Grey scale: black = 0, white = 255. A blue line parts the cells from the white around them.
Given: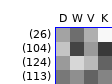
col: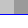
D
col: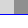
W

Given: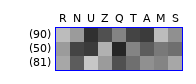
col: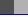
Z
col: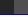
Q
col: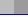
R

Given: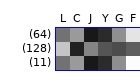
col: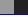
C
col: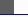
F
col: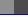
G

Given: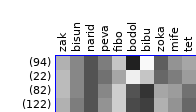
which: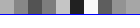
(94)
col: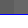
zoka
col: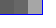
zoka
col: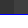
bibu

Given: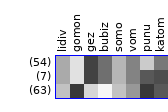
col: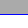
lidiv
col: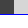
gez
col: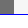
bubiz

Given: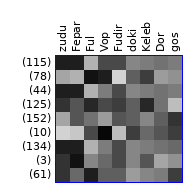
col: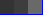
gos
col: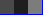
Vop
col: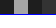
zudu
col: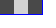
Fudir
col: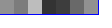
gos
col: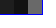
Fepar

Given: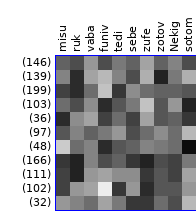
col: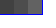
sebe
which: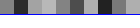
(139)

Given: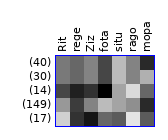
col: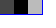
fota
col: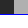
mopa

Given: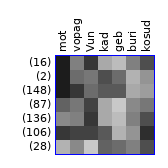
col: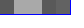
kad
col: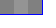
buri
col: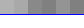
buri
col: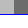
geb

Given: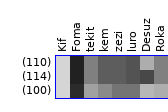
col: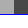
Desuz
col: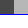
Desuz
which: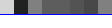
(114)
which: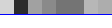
(100)

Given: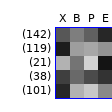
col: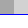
P
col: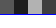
X
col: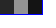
E
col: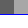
P
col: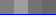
B

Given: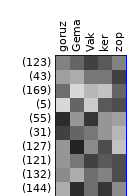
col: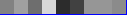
goruz
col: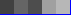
zop
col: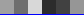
goruz
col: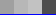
zop
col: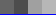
zop
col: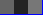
Gema

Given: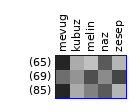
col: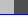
melin
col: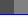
melin
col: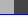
zesep

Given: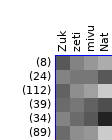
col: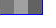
mivu
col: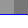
mivu

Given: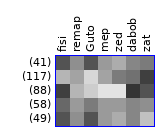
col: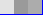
zed
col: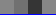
dabob
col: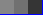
dabob
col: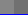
dabob
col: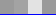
mep

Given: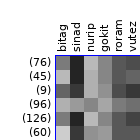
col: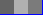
bitag
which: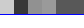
(60)
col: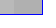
nurip
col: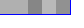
nurip

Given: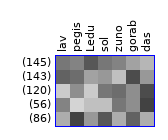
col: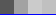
Ledu
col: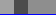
gorab

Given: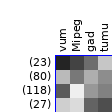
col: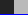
vum
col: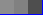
tumu
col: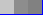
tumu
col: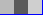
vum

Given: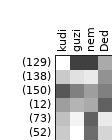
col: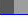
kudi
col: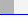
guzi
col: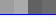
nem

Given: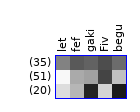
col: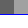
gaki
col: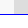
let
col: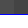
Fiv

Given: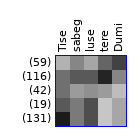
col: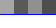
luse
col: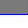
sabeg
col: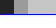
tere

